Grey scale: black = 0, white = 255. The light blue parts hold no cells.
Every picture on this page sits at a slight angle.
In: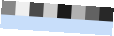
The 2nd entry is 239
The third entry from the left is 74
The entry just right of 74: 205

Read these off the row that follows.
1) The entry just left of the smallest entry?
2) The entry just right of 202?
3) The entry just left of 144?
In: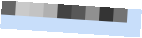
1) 144
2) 195
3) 88

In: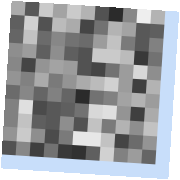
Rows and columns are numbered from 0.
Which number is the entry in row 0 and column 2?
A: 202
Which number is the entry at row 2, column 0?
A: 101
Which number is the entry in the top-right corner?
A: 179
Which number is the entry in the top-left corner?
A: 171
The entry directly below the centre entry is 43
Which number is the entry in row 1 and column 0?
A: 95
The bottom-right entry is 101
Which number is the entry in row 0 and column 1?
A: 88
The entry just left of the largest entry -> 135
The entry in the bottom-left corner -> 82
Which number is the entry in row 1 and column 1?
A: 209
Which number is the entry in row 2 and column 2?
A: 107
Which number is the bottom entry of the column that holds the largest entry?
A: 156
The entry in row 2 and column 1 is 194
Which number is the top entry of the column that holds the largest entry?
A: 238
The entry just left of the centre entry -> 148
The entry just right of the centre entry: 187
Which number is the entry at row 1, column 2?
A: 82
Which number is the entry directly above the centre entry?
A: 82
